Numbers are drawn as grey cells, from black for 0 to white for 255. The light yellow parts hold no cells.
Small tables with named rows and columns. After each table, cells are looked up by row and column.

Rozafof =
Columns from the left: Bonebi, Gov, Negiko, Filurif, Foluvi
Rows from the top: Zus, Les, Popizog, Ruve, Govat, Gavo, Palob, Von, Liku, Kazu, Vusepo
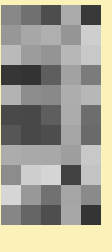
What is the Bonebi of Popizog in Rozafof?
186
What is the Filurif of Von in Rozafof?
158
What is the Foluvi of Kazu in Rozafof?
138
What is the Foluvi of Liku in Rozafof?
195
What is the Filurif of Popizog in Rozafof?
183
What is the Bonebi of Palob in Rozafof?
86
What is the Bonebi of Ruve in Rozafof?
54
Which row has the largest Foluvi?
Les

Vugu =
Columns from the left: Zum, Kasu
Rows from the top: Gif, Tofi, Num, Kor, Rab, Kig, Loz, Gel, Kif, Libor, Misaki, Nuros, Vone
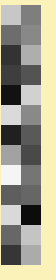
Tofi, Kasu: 136
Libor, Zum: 94
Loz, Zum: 32
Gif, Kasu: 126
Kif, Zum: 245
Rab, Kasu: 209

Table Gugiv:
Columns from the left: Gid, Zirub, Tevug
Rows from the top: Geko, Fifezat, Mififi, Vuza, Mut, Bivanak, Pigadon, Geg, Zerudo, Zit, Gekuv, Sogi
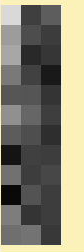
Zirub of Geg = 64
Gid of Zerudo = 113
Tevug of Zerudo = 71
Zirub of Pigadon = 78
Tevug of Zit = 61
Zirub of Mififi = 41

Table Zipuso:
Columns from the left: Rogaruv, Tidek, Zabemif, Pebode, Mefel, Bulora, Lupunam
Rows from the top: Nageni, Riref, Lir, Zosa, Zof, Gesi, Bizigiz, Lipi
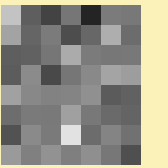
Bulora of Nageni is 123
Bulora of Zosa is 164
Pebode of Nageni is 118
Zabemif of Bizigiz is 122
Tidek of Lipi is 128
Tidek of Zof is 136
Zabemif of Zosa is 73
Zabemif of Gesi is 121
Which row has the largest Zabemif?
Lipi

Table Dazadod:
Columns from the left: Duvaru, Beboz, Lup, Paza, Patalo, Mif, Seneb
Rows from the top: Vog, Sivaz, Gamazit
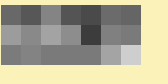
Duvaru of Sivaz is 156
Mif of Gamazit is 164
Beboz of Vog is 87
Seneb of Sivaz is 122
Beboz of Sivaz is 137
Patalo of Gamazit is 122
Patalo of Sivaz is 60
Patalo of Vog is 74
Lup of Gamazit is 122
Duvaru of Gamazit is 123
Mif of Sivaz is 128
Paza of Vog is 84
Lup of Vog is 132
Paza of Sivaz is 141
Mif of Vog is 107
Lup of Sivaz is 163
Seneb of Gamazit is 206
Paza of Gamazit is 122
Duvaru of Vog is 104
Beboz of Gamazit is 131

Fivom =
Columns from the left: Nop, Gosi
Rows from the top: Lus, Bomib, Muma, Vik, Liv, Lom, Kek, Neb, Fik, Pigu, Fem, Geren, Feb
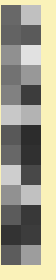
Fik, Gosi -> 72
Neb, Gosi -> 48
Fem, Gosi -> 56
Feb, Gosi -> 157
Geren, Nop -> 51
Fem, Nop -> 91
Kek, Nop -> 88
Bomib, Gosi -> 90
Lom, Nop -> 200
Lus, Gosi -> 192
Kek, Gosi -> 44
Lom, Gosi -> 179
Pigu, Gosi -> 193
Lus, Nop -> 104
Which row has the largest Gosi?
Muma

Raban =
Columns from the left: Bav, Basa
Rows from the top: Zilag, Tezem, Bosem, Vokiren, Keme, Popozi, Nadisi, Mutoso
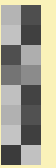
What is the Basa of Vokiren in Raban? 139
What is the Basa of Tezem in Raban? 64
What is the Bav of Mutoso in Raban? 59
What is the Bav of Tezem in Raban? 194
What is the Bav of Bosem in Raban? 79
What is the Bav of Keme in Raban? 192
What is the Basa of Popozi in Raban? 81

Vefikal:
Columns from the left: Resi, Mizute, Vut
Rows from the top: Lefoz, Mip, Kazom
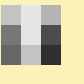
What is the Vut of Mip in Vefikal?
76
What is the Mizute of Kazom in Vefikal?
195
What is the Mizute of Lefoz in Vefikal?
230
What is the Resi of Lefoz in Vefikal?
195
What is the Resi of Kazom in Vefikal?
103
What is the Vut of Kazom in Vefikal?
47
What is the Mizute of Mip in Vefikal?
228
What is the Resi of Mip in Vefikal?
119
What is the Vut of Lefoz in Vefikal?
180

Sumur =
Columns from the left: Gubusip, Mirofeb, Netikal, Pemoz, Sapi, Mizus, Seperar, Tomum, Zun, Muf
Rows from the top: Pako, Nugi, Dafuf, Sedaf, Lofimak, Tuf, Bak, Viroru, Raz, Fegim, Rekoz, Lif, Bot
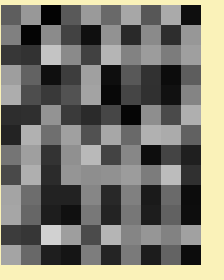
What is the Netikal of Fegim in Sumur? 34
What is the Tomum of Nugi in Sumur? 138
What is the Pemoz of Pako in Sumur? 89
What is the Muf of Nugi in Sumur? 151
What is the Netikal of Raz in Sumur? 43
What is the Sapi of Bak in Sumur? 81
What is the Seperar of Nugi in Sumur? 41

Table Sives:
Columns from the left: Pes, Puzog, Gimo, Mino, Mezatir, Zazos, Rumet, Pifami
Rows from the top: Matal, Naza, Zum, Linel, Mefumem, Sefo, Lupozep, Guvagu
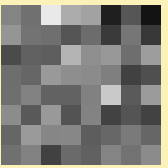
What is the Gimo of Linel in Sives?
153
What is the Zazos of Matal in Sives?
31
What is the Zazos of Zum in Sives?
152
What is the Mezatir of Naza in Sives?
108
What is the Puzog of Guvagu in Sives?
130
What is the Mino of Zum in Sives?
180
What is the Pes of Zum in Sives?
75
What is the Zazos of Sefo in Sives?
66
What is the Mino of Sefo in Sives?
83
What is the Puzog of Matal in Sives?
112
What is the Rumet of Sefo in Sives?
84
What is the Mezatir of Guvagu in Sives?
96
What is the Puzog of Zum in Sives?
97
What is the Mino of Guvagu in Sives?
106
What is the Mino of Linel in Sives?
142
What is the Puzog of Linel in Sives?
102
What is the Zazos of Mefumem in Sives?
201
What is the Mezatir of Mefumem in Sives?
129
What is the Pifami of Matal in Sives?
19
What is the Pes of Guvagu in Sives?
112
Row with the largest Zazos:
Mefumem

